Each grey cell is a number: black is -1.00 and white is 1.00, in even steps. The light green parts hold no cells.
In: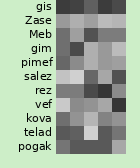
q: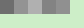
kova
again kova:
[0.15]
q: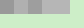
Zase
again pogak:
[-0.30]
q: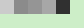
vef
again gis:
[-0.53]
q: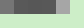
pogak

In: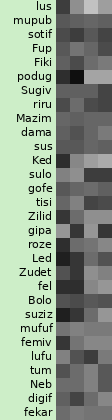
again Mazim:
[-0.20]
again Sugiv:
[-0.25]
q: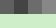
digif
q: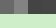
tisi
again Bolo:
[-0.36]
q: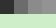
Zilid
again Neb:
[-0.15]

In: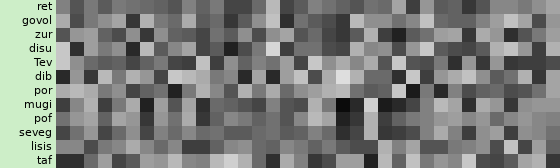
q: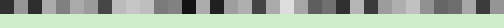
dib
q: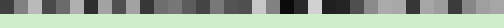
mugi

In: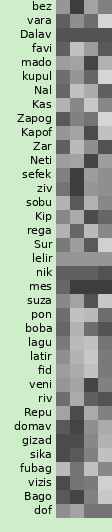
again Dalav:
[-0.35]
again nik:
[-0.25]
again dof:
[-0.09]
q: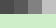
sika
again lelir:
[0.18]
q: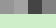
veni
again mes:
[-0.52]

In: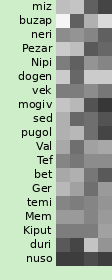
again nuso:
[-0.52]
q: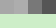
bet
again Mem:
[0.21]
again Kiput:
[-0.02]
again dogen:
[0.59]
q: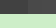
nuso

